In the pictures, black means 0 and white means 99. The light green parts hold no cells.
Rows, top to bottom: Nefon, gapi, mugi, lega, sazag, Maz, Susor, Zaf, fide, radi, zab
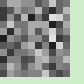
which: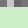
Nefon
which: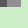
Maz
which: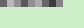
radi
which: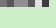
Maz
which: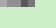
Nefon

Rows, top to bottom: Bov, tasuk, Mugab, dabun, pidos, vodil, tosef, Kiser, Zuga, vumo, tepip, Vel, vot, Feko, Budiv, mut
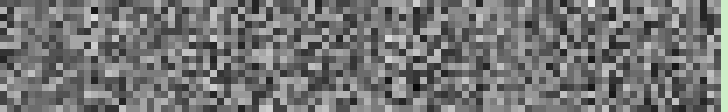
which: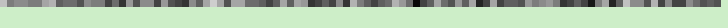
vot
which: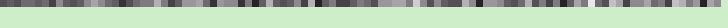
Bov
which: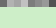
Kiser
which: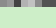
mut

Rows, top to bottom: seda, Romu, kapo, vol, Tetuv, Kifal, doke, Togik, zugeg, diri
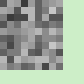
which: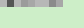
zugeg
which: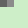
seda
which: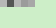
zugeg
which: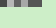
kapo
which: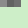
diri
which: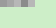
Tetuv
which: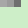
vol

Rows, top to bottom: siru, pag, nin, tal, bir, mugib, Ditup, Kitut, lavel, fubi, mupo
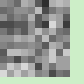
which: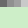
lavel
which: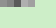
Ditup
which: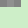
Ditup
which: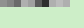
siru
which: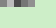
pag
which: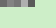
nin

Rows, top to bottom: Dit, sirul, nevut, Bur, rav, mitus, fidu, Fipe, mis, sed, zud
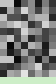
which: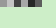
mitus
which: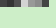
rav
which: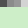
sed
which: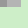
nevut

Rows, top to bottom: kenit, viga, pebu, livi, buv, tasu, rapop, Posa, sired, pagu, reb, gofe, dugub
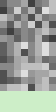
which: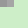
reb
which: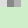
rapop
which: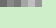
buv
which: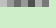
pebu
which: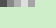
Posa

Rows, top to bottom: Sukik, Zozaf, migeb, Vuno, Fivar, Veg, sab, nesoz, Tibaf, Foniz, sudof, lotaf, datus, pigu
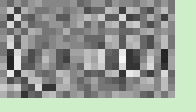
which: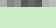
sudof
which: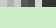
Foniz
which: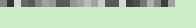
migeb
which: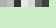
sudof
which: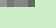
Fivar
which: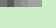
datus

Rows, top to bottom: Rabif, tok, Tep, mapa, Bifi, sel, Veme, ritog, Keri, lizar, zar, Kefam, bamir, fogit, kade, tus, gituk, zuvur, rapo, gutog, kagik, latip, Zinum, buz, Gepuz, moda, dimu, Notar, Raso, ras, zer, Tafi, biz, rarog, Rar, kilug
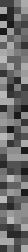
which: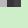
fogit
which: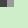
Zinum
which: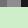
latip
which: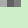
sel

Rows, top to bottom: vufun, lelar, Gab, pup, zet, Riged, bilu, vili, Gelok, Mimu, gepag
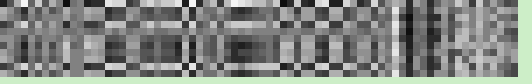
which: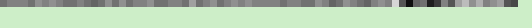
zet
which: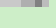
pup
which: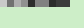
Mimu
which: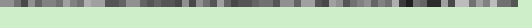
Riged
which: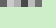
Mimu
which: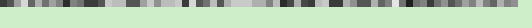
pup

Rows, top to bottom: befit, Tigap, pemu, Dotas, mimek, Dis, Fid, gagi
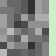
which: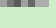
pemu
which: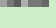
Dis
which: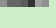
befit
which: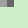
pemu
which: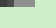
Dotas

